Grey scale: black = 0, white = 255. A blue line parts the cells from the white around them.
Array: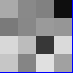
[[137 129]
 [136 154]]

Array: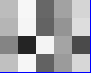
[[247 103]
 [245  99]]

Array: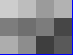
[[189 155]
 [111 124]]

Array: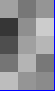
[[119 149]
 [143 204]]

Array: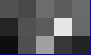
[[ 73 108]
 [ 82  91]]

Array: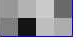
[[179 203]
 [ 20 190]]

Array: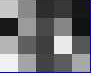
[[137  45]
 [155  72]]

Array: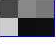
[[136 120]
 [ 14  16]]
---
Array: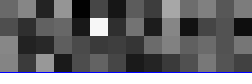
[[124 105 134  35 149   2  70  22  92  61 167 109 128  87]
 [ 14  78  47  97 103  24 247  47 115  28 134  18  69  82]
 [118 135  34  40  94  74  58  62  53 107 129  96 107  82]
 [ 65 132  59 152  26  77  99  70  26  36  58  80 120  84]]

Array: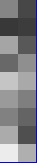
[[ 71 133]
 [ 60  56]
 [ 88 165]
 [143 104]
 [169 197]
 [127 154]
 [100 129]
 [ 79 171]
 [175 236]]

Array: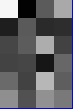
[[169 246   2  91]
 [ 45  30  90  42]
 [ 66  70  92 173]
 [103  67  70  22]
 [ 94 106  66 183]
 [121 143  81 145]]

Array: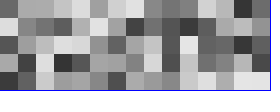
[[108 105 171 172 196 220 160 208 225 136 116 128 210 184  53]
 [147 221 134 115  93 177 226 162  67 113  84  59  93 170 188]
 [ 95  85 158 189 222 216 146  98 165 196  86 229  98 103  55]
 [ 73 169  66 222  52  86 165 161 130 215  79 196 112 130 183]
 [228  59  97 203 157 165 135  79 171 154 136 202 223 174 229]]

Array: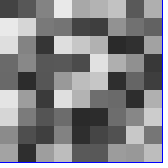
[[175  67  87 131 233 168 179 194  89]
 [ 98 233 214 121 116  67  62 146 113]
 [162 222 131  53 222 199 177  42  48]
 [ 56 106 136  87  88  75 225 175 144]
 [ 62 105  44  86 153 189 198  46 101]
 [176 228 157  58 223 179 110 106  45]
 [204 214 123  84 108  42  44 109 135]
 [118 139  78  63 130  46  69  81 200]
 [189 163  46 158 189  89  88 156 152]]

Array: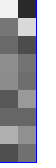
[[ 41 242]
 [217 118]
 [ 76 105]
 [115 142]
 [110 140]
 [153  88]
 [102 102]
 [144 176]
 [112  79]]

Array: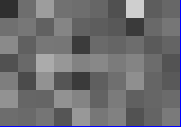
[[103  47 110 157 113 110 102  80 207  93]
 [118 112 119  97 133  98  93  88  58 105]
 [100 138  96 119 118  59 106 101 109  90]
 [ 83  81 105 171 151 130 136 123 132 108]
 [ 89 126  75 146  85  58  95 111 143 101]
 [107 146 102 101 146 132  99 123  96 102]
 [122 109 106 117  85 152 119 129  82 100]]

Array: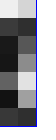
[[213 239]
 [ 47  59]
 [ 87  25]
 [140  22]
 [226  98]
 [160  18]
 [ 47  56]]
